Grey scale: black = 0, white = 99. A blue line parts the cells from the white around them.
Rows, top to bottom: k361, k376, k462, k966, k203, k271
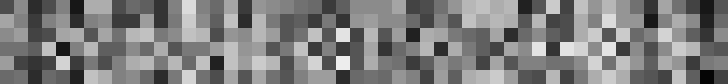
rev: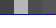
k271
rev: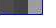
k462

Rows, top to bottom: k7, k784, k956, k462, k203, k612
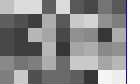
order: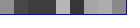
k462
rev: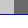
k203

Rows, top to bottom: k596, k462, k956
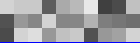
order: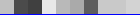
k596
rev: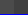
k596
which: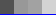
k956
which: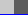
k596

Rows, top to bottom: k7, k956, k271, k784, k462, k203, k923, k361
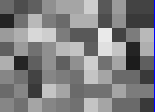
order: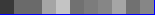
k361
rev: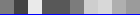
k271

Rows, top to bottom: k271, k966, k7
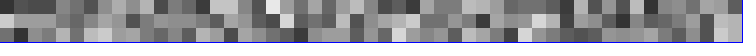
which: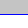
k271
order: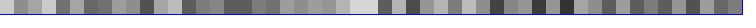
k7
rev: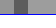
k7
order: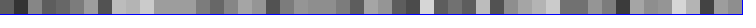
k966
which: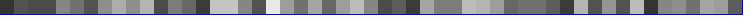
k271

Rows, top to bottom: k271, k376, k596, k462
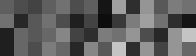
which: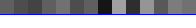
k271
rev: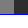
k596
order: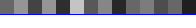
k462
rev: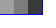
k376
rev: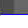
k462

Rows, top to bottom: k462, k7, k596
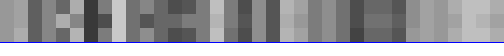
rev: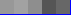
k462
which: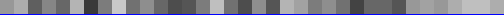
k596
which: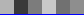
k596
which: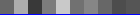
k462

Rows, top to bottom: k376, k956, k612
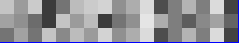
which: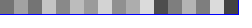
k612
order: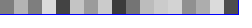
k376
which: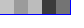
k956

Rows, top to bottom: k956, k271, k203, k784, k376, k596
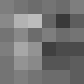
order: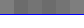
k956
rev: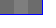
k203
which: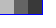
k271
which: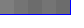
k956

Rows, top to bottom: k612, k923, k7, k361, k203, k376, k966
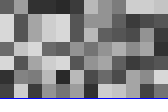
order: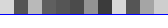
k7
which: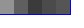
k923

